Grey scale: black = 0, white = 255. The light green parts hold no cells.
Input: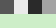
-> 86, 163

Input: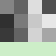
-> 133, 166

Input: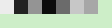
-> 236, 167

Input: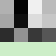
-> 177, 86

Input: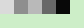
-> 218, 8

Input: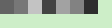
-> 99, 45
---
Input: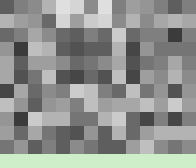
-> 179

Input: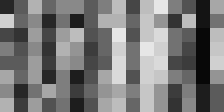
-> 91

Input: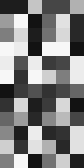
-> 225

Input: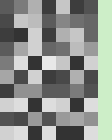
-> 145

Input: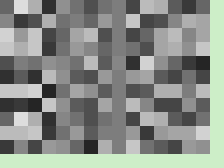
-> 210

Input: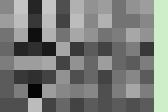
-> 125
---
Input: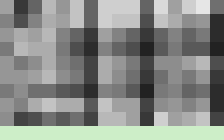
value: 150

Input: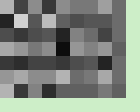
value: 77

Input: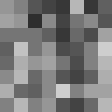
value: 117

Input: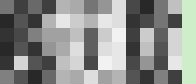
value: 51

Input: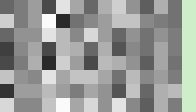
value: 103

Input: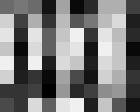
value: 228

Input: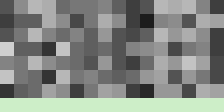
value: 83
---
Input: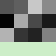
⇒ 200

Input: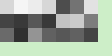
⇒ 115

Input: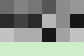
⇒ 140

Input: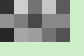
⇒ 197

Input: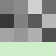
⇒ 208

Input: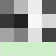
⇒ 237

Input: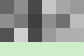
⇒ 166

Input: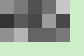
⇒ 112
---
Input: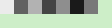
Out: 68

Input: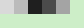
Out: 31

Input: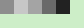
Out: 164

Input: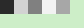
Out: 128

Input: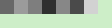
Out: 47

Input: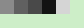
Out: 73

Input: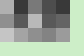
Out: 185

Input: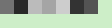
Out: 165

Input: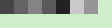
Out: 90

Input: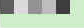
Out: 147
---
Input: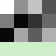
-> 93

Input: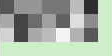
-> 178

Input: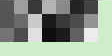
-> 97

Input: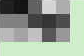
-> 88

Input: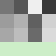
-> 106

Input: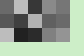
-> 128

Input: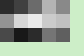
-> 117
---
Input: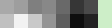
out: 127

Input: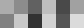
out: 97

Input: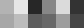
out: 39

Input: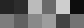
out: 187

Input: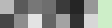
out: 119

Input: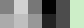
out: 119

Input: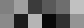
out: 59

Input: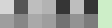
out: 190

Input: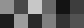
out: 199

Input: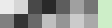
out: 72
